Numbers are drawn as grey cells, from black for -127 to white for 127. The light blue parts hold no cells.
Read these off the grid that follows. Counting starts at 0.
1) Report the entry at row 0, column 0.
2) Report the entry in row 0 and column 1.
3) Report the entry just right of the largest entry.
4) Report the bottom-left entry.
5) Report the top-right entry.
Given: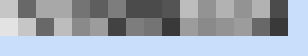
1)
70
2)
-23
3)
70
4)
99
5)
-52

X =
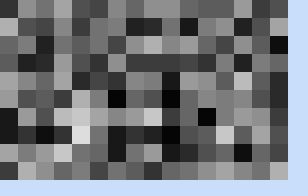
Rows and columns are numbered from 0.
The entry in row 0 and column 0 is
-76
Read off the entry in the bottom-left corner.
-67
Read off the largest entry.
93
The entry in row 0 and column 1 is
15
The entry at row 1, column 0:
48
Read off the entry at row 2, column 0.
-25
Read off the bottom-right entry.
48
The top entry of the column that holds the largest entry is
-47
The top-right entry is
-47
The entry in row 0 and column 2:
-13
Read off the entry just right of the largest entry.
-13
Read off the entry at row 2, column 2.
-94
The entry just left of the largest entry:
-76

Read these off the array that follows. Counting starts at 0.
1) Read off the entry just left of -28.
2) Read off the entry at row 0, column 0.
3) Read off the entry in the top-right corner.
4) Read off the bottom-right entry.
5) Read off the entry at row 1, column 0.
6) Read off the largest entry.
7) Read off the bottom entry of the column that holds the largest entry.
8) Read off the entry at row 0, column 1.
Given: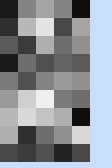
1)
-46
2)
-102
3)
-113
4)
-56
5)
-80
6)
111
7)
-46
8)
4

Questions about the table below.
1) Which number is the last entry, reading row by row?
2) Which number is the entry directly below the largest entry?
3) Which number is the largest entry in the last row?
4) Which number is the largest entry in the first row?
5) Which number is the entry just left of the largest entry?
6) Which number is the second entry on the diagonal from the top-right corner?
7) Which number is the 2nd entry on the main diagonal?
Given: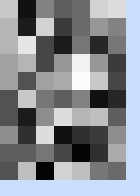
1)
-21
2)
2
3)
82
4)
93
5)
42
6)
23
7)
-100

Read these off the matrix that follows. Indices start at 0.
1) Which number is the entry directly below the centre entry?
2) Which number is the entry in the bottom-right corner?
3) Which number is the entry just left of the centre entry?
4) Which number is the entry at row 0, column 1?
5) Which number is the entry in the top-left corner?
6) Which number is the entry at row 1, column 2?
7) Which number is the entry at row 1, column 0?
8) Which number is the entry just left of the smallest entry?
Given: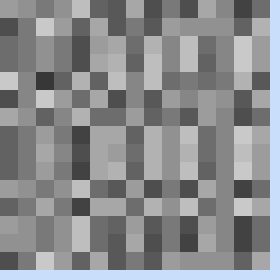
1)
-18
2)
39
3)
39
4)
17
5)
28
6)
73
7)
-49
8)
6
